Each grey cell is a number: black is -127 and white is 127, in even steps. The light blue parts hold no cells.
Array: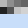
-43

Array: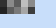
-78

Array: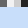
-26

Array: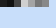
-98

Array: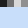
-14

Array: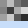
-66
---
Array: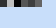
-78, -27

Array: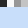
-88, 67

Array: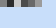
2, 27

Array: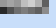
23, 11

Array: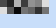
-54, -12

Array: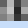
-30, -30

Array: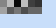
5, -25
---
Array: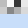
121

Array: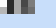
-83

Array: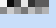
-116

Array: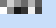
80

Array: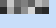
72

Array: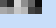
-91
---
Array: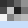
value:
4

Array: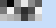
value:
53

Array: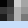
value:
-47

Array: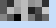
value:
-39

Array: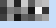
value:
22

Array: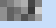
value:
-29
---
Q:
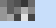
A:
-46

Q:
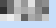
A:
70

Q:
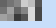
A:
5

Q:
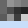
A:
5

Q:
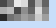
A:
105

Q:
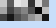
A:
102

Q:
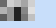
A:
64
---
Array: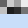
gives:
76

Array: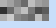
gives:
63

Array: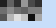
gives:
23

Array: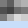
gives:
-33

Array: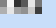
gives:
-39

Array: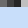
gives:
-63
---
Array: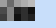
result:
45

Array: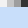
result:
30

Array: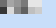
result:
101

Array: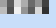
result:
20

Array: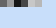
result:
71

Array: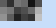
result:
-108
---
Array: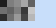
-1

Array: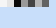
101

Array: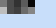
-52

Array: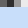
-81

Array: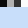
50

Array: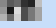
-38

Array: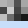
38

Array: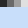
-21

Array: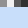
112
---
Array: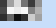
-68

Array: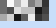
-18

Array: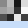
8

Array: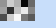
19

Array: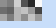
14

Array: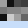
31

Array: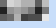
-18

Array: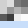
81

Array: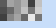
-36

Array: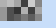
49
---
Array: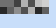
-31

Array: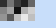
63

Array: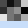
45

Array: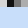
45

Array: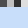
94

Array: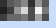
-50

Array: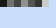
74

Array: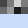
-44
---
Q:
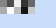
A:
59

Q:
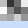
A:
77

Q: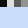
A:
-37

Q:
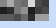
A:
-52

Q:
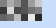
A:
58

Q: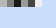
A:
-101

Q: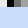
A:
-16
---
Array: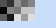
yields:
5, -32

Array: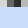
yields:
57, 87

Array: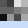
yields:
55, -109

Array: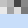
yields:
7, 105

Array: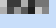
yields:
-10, 46

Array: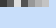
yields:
67, -69

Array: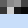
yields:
-60, -74

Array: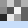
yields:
48, -89

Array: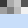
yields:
-42, 31
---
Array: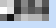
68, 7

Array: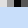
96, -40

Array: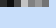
-82, -11

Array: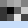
1, -59

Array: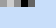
30, -27

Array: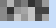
-4, 37
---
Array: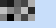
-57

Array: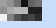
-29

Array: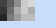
74

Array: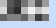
-41

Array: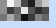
28

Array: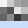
36
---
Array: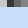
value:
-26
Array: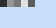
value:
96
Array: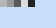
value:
93
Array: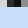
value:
-110
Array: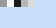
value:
54
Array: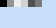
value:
-46
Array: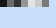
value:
74
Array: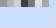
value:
96
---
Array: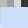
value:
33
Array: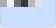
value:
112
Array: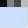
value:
2
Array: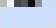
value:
115
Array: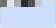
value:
101
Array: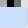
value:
-122
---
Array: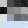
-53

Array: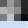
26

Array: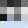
-87

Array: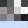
-31

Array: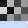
53

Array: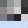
23
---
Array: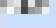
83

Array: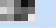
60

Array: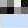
-8

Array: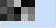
-66

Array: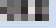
-15

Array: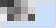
-3

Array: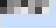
4

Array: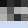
-37
